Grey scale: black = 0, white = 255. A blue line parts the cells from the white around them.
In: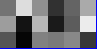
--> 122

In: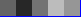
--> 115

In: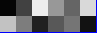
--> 88

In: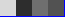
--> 45

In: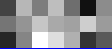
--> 176

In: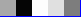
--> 253

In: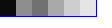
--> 169
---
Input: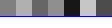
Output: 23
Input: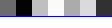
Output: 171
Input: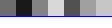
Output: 81
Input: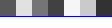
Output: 246
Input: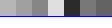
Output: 43
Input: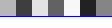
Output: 247
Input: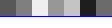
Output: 195
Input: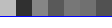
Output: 119
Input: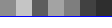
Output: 126
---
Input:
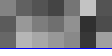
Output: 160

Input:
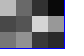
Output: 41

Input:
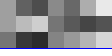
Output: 214

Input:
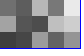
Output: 148

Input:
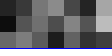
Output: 63

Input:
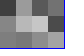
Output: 163

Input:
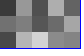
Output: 132

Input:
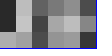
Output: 54
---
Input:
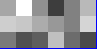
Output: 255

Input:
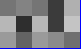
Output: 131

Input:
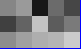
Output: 154

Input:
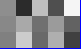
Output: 43

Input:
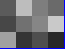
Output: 189

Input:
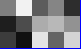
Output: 242

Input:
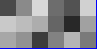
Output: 138

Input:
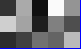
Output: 170

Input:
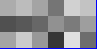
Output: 188

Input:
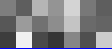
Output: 94
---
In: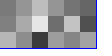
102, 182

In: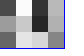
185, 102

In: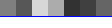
101, 127

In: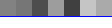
170, 130

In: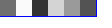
83, 111

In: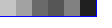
32, 196

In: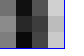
208, 126
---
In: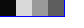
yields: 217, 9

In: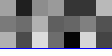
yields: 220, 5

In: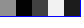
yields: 242, 2

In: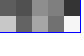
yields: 246, 52

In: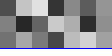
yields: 225, 39

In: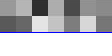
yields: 228, 46

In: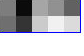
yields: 241, 11
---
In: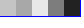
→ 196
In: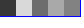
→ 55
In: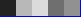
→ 34
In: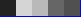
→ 34
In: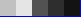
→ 193
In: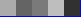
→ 171
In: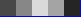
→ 72
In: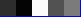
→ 45
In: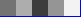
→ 115
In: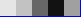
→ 229
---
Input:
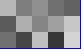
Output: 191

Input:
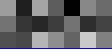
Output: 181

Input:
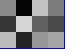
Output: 151

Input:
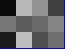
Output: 78

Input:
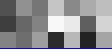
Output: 158

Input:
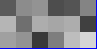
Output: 57

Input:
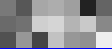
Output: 69

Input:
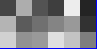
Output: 153

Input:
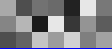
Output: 196
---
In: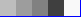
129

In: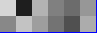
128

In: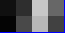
46

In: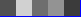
110

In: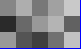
120

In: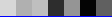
149

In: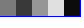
150

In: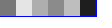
139
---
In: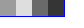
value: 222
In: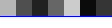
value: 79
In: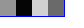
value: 5
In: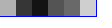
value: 54
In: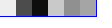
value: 76
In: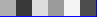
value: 57
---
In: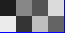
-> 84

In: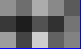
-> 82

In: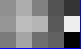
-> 181

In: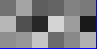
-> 39

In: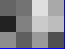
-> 202

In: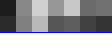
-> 207
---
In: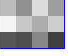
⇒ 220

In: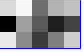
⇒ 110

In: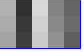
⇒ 216

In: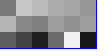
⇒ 186

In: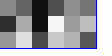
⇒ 16

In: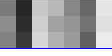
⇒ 200
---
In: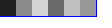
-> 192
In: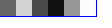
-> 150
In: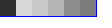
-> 141
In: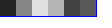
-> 66
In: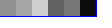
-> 119
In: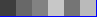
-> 117
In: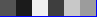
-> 200
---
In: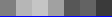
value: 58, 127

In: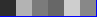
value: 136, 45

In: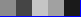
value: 26, 140

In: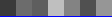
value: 150, 58

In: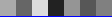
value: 128, 170

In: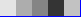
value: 194, 228

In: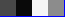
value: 140, 72

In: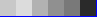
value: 42, 200

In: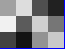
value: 33, 66

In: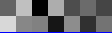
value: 69, 216
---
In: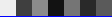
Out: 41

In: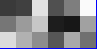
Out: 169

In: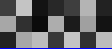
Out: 48

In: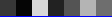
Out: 180

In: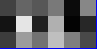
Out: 127

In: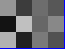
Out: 122

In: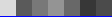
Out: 55

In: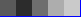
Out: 173
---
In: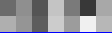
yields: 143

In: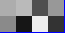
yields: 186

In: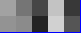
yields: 117

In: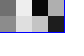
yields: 238

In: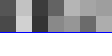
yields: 194

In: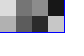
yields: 117

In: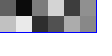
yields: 11
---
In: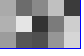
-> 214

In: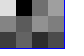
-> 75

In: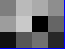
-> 39

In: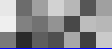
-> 202

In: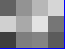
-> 91

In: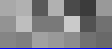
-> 105

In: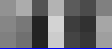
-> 159
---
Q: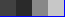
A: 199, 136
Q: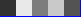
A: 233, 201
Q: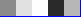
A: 254, 225
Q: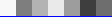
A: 248, 234
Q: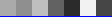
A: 242, 191
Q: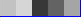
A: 214, 194
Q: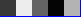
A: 237, 179
